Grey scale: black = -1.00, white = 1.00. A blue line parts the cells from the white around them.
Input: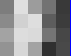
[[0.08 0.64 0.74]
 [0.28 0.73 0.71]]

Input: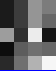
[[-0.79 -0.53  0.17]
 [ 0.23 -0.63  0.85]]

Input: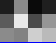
[[-0.29  0.83 -0.42]
 [ 0.09  0.02  0.62]]

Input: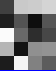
[[-0.76 -0.35 -0.89]
 [ 0.97 -0.18 -0.65]]

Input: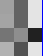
[[ 0.29 -0.22  0.79]
 [-0.08  0.11 -0.74]]

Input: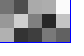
[[ 0.19  0.62  0.00]
 [ 0.39 -0.60 -0.51]]
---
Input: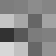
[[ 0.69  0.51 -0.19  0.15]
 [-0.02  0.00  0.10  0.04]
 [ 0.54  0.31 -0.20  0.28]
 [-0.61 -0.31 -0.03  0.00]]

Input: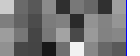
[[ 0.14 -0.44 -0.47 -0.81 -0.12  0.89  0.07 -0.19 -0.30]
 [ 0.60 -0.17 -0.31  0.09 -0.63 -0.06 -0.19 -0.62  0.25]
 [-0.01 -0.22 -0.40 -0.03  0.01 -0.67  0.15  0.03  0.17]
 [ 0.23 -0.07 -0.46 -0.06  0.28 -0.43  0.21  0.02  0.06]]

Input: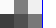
[[-0.51 -0.37 -0.06]
 [ 0.96 -0.01  0.88]]

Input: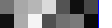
[[-0.87  0.35  0.92 -0.37 -0.11 -0.04 -0.93]
 [-0.09  0.32  0.43  0.71 -0.35 -0.88 -0.44]]

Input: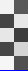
[[ 0.93 -0.37]
 [ 0.90 -0.30]
 [-0.47  0.81]
 [ 0.81 -0.52]
 [-0.45  0.66]]

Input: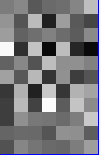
[[-0.36  0.05 -0.08 -0.17 -0.19 -0.02  0.24]
 [-0.03  0.07 -0.31 -0.17 -0.14  0.04  0.49]
 [ 0.16 -0.34  0.47 -0.75  0.23 -0.30 -0.46]
 [ 0.23 -0.23 -0.13  0.01 -0.15 -0.28  0.08]
 [ 0.95 -0.62  0.54 -0.93  0.48 -0.70 -0.93]
 [-0.23  0.07 -0.35  0.49  0.12  0.13  0.01]
 [ 0.26 -0.31  0.44 -0.59  0.14 -0.52 -0.34]
 [-0.57  0.39 -0.74  0.57 -0.58  0.40  0.29]
 [-0.51  0.45 -0.48  0.98 -0.28  0.54  0.09]
 [-0.51  0.13 -0.06 -0.08 -0.16 -0.01  0.58]
 [-0.21 -0.17 -0.18 -0.33  0.14  0.12 -0.27]]

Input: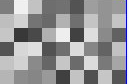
[[ 0.42  0.10  0.05  0.20 -0.50  0.53 -0.37  0.55 -0.33]
 [-0.02  0.88  0.52 -0.14 -0.11 -0.35  0.24  0.15  0.21]
 [ 0.49  0.65 -0.09 -0.18  0.40 -0.13  0.54  0.15  0.54]
 [ 0.55 -0.56 -0.43  0.38  0.87 -0.49  0.73  0.08 -0.24]
 [-0.35  0.69  0.75 -0.36 -0.13  0.72  0.05 -0.22  0.52]
 [ 0.54  0.65  0.08 -0.20  0.55 -0.16  0.72 -0.05  0.30]]

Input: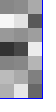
[[ 0.37  0.80 -0.19]
 [ 0.06  0.10  0.33]
 [ 0.93  0.77 -0.31]
 [ 0.20  0.13  0.24]
 [-0.61 -0.45  0.85]
 [ 0.03  0.06  0.42]
 [ 0.47  0.33  0.00]]
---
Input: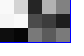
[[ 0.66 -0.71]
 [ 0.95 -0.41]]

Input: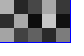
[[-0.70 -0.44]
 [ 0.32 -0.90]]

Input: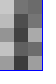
[[-0.09 -0.16]
 [-0.39 -0.08]]

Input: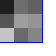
[[-0.14 -0.24]
 [ 0.24  0.16]]

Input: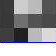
[[ 0.60  0.46]
 [-0.13 -0.36]]

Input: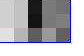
[[ 0.52 -0.81]
 [ 0.52 -0.85]]

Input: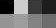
[[ 0.61 -0.55]
 [ 0.22  0.03]]

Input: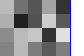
[[-0.11 -0.33]
 [-0.75 -0.36]]

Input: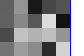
[[ 0.15 -0.81]
 [ 0.06 -0.32]]
